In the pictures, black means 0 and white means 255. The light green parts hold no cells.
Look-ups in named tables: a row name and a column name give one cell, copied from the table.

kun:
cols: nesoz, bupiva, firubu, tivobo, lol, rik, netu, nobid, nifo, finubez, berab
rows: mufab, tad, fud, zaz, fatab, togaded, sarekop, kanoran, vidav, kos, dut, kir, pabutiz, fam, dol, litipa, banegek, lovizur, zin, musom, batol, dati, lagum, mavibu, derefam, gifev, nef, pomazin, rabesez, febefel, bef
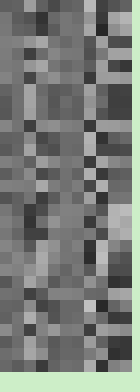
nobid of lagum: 89
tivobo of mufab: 96
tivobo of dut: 137
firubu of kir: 136
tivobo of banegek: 61
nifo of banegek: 50
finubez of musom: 161
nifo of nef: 106
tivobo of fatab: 108
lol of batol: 145
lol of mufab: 73
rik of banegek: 122
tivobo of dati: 170
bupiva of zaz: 129
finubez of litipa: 104
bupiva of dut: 115
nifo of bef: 50
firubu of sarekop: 70
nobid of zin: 58
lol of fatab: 134
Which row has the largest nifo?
dati

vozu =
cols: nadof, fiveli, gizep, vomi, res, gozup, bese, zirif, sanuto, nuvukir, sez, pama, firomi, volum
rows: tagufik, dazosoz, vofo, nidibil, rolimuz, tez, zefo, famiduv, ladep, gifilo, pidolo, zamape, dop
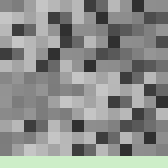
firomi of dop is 141
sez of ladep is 104
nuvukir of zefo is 184
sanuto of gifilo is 183
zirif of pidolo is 142
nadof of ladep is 148
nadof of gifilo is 138
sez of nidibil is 142
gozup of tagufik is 164
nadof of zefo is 135
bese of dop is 61
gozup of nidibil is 61
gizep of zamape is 125
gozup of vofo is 48
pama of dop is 142
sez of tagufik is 147
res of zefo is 125
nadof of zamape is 124

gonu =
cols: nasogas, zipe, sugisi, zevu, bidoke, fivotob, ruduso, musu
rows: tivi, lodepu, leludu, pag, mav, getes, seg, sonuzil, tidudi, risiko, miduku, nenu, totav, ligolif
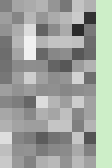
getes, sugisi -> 142
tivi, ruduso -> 195
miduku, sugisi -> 158
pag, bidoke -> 195
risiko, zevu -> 176
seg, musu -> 110
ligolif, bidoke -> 185
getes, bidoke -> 100
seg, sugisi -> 206
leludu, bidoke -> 139
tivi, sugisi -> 171
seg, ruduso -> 211
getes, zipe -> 138
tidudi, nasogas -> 134
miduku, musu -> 180
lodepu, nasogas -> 158
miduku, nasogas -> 177
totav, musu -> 129
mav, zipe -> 164
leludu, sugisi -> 220
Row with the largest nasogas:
nenu

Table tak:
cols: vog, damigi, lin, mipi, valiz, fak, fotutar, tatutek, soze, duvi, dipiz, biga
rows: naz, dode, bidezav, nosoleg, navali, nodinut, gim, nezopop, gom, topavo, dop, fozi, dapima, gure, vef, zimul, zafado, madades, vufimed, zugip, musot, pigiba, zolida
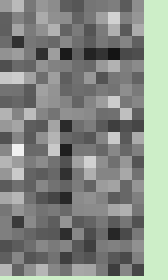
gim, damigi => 205
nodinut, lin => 100
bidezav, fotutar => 123
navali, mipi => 48
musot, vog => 80
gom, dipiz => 120
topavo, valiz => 116
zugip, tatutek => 77
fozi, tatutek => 86
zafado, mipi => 84

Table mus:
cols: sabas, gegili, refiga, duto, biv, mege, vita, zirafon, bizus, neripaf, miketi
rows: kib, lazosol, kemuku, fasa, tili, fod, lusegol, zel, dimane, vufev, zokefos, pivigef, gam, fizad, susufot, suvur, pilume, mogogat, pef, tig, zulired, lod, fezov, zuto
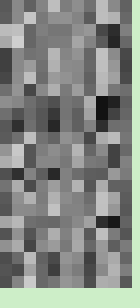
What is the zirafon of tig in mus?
89
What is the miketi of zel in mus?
110
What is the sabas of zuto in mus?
79
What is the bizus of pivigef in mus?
171
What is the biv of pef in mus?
104
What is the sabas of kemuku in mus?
187
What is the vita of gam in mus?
180
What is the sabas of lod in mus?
77
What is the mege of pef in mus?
121
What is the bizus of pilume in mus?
193
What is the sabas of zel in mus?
111
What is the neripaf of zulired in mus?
94

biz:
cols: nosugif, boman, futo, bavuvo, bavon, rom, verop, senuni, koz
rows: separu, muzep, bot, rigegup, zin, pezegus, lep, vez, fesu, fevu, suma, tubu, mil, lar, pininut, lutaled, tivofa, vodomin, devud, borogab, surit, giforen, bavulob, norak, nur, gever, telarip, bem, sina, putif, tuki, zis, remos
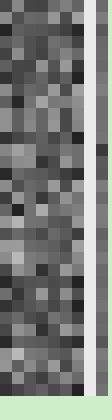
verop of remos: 34
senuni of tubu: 234
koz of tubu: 117
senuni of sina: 234
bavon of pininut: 78
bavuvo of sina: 89
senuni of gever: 234
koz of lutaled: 124
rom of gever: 94
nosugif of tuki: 149
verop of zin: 105
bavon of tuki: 153

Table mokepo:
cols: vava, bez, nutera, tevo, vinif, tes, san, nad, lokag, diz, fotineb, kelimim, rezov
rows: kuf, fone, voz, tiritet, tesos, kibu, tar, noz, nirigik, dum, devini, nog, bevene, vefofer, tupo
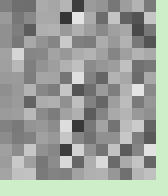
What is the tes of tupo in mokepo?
128
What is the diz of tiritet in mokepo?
153
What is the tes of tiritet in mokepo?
201
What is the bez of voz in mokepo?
126
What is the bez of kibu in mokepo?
184
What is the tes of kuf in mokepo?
181
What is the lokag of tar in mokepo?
101
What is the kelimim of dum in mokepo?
153
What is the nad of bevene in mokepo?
146
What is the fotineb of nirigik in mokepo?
188
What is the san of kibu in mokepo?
192
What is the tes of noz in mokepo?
197
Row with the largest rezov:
bevene

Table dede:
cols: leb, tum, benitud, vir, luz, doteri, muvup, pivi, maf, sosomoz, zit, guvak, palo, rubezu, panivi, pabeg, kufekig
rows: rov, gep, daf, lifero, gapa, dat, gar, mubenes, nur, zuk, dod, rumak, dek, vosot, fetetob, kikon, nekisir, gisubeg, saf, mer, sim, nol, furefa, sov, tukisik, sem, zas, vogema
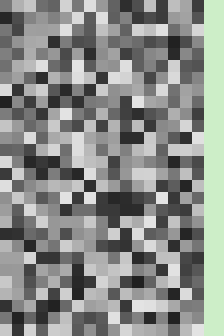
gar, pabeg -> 98
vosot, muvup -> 208
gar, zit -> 211
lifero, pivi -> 82
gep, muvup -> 217
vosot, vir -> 56
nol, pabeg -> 71
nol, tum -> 161
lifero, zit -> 121
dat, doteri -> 82

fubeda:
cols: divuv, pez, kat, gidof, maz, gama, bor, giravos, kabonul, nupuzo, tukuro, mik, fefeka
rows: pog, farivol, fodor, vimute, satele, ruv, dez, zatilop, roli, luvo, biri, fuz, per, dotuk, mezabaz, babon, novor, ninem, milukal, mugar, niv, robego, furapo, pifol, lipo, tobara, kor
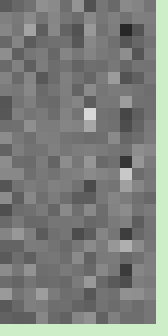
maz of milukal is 118
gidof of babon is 119
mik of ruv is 116
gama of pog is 110
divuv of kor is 98
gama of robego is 110
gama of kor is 98
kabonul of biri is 115
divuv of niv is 100
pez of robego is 110
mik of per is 142
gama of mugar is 117
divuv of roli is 85
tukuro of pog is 138
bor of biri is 131
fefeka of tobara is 118
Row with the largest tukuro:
mezabaz

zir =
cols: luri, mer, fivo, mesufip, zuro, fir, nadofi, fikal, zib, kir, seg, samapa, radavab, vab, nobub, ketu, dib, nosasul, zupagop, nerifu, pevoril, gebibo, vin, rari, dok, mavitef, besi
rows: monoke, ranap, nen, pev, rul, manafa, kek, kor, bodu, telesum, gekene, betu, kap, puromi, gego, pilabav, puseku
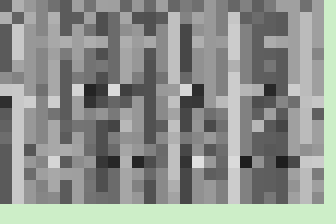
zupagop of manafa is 128
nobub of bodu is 192
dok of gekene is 160
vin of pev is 172
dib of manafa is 145
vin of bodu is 84
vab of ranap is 91
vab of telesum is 138
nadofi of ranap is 92
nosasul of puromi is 153
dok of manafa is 160
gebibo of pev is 95
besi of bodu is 198
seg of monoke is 102
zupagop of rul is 128
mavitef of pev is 187

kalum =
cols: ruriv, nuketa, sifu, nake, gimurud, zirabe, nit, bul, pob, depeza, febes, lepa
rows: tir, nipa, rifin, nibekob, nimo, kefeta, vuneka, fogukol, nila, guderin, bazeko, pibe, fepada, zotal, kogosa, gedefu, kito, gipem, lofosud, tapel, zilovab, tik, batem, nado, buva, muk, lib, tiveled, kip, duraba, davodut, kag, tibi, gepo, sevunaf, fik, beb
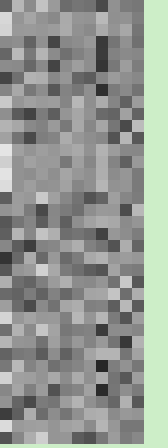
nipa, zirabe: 170
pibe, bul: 142
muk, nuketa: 107
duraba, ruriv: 99
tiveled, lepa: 134
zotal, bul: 135
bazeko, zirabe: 121
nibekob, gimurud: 70
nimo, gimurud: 139
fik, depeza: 151
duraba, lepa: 162
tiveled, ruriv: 111
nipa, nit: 149
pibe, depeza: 83
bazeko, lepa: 187
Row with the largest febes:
nado

